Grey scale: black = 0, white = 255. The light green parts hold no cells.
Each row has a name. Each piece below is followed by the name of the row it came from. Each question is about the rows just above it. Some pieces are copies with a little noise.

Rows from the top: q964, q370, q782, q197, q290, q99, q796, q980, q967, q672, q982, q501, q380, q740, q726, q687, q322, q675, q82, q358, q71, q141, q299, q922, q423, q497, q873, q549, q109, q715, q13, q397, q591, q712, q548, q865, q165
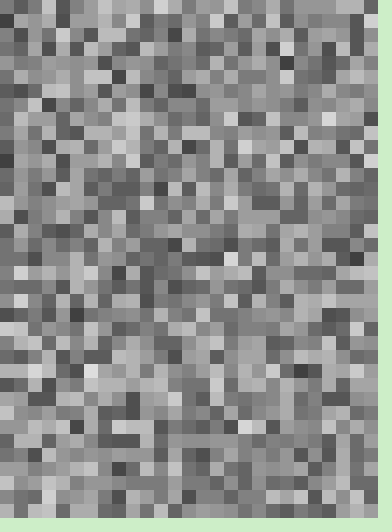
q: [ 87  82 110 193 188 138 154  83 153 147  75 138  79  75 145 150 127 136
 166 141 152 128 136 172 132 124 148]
q796
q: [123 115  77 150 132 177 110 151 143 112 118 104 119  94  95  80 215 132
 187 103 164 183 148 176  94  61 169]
q82
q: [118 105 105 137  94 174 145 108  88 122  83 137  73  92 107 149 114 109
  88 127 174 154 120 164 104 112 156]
q71
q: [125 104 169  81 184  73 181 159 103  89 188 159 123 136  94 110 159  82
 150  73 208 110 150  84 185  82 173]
q197
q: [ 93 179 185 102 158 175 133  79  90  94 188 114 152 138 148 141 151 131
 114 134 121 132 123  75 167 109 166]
q397
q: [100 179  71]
q982
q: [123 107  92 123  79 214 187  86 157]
q13

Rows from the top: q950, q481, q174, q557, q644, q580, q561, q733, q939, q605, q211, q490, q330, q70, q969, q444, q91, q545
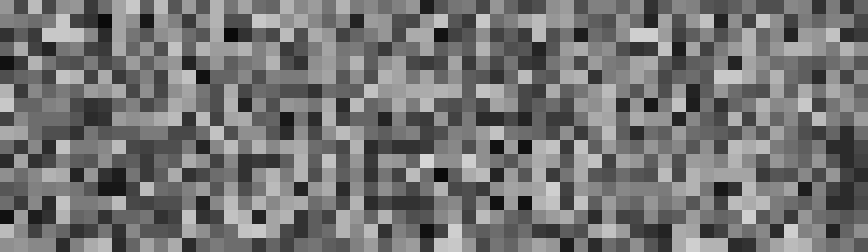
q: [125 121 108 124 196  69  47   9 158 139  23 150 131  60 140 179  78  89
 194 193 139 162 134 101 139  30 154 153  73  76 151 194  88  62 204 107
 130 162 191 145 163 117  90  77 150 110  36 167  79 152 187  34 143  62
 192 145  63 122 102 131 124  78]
q481
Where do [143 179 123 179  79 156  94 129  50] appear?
q330
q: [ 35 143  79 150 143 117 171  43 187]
q733
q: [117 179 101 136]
q174
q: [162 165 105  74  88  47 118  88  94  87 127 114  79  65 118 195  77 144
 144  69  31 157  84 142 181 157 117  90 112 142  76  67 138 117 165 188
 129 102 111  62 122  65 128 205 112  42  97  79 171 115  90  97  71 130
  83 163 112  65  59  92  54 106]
q605
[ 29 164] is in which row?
q557
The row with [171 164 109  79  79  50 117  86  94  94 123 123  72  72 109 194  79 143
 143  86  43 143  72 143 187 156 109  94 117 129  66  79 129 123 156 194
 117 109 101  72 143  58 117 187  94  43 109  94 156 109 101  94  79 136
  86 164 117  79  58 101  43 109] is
q605

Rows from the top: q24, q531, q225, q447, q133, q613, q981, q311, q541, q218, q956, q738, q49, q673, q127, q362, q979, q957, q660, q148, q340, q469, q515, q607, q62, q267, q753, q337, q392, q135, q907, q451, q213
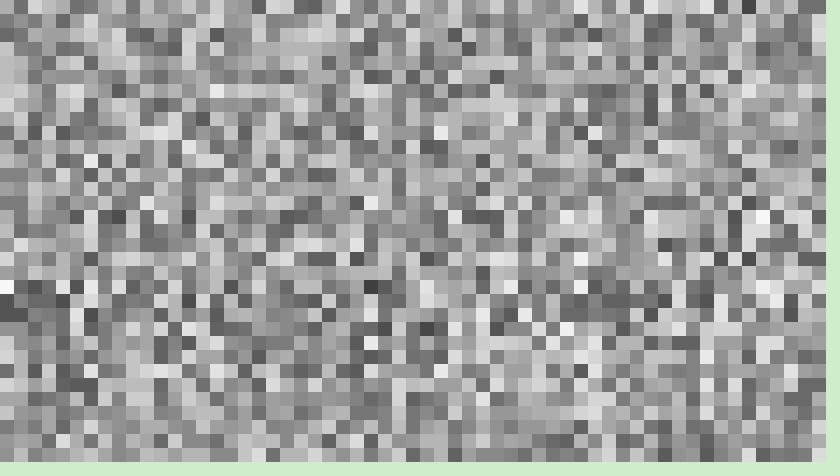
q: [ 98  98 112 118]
q469
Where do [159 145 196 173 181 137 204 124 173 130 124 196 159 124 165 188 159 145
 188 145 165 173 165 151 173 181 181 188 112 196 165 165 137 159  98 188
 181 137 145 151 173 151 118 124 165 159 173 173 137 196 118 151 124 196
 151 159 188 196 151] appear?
q673

